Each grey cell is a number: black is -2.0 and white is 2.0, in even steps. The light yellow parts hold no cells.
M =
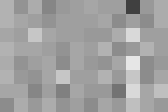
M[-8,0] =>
0.8
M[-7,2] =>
0.5
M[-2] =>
[0.6, 0.6, 0.1, 0.5, 0.0, 0.6, 0.4, 0.4, -0.2, 1.4, 0.6, 1.0]
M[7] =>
[0.2, 0.7, 0.4, 0.7, 0.3, 0.5, 0.2, 0.6, 0.4, 1.0, 0.6, 0.4]
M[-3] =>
[0.8, 0.4, 0.3, 0.6, 1.1, 0.5, 0.5, 0.8, 0.4, 1.1, 0.2, 0.6]
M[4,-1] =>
0.4
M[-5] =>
[0.8, 0.6, 0.6, 0.5, 0.3, 0.6, 0.5, 0.8, 0.2, 0.4, 0.8, 0.5]
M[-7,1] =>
0.6
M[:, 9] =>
[-1.0, 0.5, 1.4, 0.4, 1.6, 1.1, 1.4, 1.0]
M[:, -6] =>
[0.6, 0.5, 0.4, 0.5, 0.4, 0.5, 0.4, 0.2]
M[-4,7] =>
0.3
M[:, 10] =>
[0.4, 0.2, 0.5, 0.8, 0.2, 0.2, 0.6, 0.6]
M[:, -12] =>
[0.8, 0.8, 0.6, 0.8, 0.7, 0.8, 0.6, 0.2]
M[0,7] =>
0.5
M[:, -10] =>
[0.7, 0.5, 1.1, 0.6, 0.5, 0.3, 0.1, 0.4]
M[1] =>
[0.8, 0.6, 0.5, 0.3, 0.5, 0.5, 0.5, 0.6, 0.2, 0.5, 0.2, 0.7]
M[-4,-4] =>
0.6
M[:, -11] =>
[0.3, 0.6, 0.5, 0.6, 0.3, 0.4, 0.6, 0.7]

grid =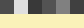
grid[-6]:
-0.8
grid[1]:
1.5

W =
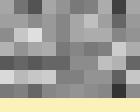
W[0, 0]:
0.6
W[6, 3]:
0.1
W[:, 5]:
[-0.1, 0.6, 0.6, 0.1, 0.2, 0.0, 0.3]
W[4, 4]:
-0.4
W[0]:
[0.6, -0.2, -0.7, 0.6, 0.3, -0.1, 0.0, 0.7, -1.0, 0.6]
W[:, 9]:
[0.6, 0.4, 0.3, 0.7, -0.4, 1.1, 0.2]
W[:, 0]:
[0.6, 0.5, 0.2, 0.8, -0.6, 1.4, -0.1]
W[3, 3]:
0.7
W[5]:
[1.4, 0.9, 1.1, 1.2, 0.0, 0.0, 0.3, 0.3, -0.5, 1.1]
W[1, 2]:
0.2
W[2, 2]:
1.5

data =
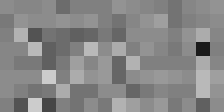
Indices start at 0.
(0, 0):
0.2
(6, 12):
0.0
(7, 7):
-0.1
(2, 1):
0.8
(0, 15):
0.3
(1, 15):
0.2
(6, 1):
0.0
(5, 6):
0.3
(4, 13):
0.0
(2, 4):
-0.3
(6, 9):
-0.4
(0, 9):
0.2
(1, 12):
-0.2
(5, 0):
0.2
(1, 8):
-0.2
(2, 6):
-0.4
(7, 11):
0.4
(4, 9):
0.8
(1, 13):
0.0
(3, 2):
0.9
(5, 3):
1.2
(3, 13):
0.2
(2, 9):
0.2
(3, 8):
0.7
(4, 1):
-0.1
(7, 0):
0.0
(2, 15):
0.1
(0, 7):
0.0
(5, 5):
0.7
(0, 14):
0.2
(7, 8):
0.8
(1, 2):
0.2

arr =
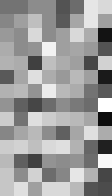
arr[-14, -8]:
-0.2
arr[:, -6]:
[0.2, 1.0, 1.4, 0.3, -1.0, 1.5, 0.3, -0.9, 1.5, 0.9, 1.0, -1.0, 1.3, 0.5]
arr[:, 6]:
[1.6, 1.6, 0.7, 0.4, -0.9, 0.5, -0.2, -0.3, 0.6, 1.5, -0.4, -0.3, 0.8, -0.7]
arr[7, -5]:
-0.3
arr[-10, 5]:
0.5
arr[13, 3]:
1.4
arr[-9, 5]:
0.9
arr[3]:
[0.7, 0.2, 0.3, 1.8, 0.5, 0.6, 0.4, -0.7]
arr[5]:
[-0.6, 0.6, 1.5, 0.7, 0.4, 0.9, 0.5, -1.6]
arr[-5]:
[0.1, 0.6, 0.9, 0.2, -0.5, 0.6, 1.5, 0.7]
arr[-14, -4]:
-0.7
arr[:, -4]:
[-0.7, -0.6, 0.5, 0.5, 0.7, 0.4, 0.9, 0.2, 1.0, -0.5, 1.5, 0.2, 0.1, 1.4]
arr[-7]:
[0.3, -0.5, -0.9, -0.3, 0.2, -0.1, -0.3, 2.0]
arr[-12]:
[0.4, 0.2, 1.4, 0.2, 0.5, 1.4, 0.7, -1.7]
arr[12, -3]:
1.6
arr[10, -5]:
1.4
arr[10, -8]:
1.2
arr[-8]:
[0.8, 0.9, 0.3, 1.7, 0.9, 0.7, -0.2, -0.6]
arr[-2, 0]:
1.1
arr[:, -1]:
[1.4, 0.5, -1.7, -0.7, 1.3, -1.6, -0.6, 2.0, -1.8, 0.7, -1.5, 1.9, -0.9, -0.8]
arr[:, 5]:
[-0.3, 0.6, 1.4, 0.6, 0.5, 0.9, 0.7, -0.1, 0.9, 0.6, 0.8, 0.3, 1.6, 0.9]
